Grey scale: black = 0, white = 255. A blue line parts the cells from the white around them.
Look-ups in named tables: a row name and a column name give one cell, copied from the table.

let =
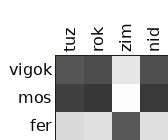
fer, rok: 224
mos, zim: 252
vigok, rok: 77
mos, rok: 55
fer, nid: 223
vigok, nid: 79
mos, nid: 57
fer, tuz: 218
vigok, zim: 230
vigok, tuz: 85
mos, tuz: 64
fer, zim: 87
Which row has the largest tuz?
fer

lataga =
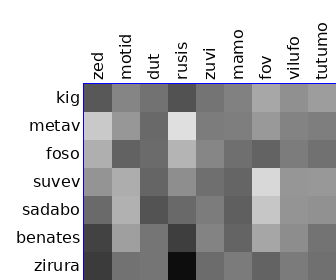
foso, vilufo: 124
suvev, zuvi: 111
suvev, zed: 148
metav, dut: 105
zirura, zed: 59
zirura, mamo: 123
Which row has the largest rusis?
metav

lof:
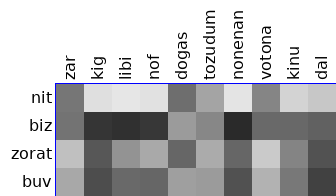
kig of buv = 77
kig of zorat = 87
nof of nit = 225
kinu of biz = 104
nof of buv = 102
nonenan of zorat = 102
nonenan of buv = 81
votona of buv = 178
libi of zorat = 147
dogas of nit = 110
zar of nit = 118

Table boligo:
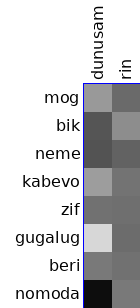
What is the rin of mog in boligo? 106
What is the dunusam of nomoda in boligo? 13
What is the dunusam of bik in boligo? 85
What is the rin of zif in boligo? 111
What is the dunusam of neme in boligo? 83
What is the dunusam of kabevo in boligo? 157
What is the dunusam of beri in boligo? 121
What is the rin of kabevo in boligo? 115
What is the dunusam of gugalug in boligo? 215
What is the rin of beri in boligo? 113
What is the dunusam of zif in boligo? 113
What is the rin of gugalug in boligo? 108
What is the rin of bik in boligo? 141
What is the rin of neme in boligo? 98
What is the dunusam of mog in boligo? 153
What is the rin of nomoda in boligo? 121
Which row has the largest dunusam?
gugalug

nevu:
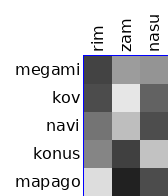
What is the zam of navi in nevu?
190
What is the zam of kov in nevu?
230
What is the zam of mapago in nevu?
33
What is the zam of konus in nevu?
64
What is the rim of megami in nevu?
67
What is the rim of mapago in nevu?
221
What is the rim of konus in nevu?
133
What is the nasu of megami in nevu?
148
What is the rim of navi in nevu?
116
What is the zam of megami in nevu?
156
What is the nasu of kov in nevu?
98
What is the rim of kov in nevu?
76

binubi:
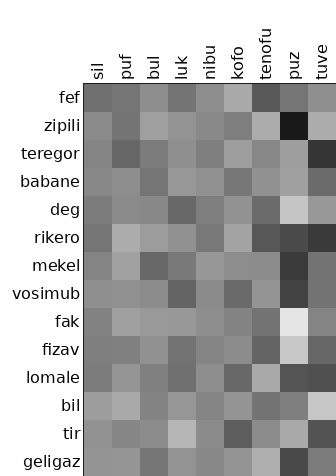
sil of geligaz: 147
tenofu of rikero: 87
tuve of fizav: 102
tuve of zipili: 172
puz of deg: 197
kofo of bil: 148
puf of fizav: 128
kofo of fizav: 140
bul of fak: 153
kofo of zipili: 126
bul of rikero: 156
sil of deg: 124
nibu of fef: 141
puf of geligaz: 149
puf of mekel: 161
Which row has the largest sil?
bil

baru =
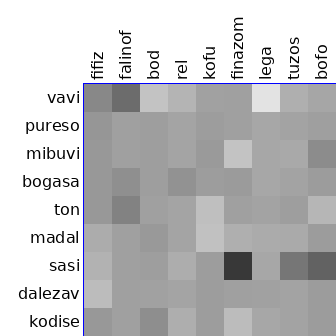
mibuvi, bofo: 140
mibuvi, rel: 164
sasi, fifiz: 178
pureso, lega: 167
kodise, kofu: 157
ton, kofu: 191
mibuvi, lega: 167
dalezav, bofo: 156
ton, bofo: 182
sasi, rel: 173
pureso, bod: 158
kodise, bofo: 156
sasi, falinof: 160
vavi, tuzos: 175
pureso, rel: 164
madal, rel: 164
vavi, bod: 195
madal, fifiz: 172
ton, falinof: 130

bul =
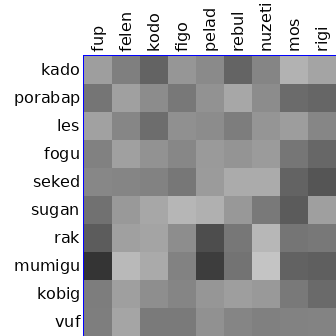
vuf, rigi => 131
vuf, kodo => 122
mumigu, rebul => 115
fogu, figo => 135
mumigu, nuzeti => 196
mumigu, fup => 52
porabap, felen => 160
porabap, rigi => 102
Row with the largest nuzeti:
mumigu

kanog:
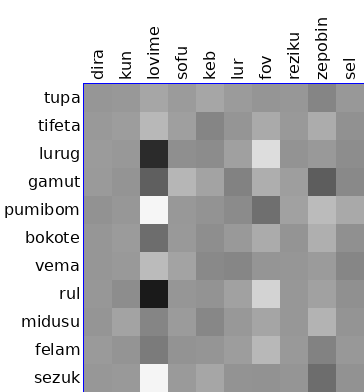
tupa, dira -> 150
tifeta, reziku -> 153
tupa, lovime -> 166
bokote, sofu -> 153
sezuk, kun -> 153
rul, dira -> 151
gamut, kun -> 148
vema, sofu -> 163
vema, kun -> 153
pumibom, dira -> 146
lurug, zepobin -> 153
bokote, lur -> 153
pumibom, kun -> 151

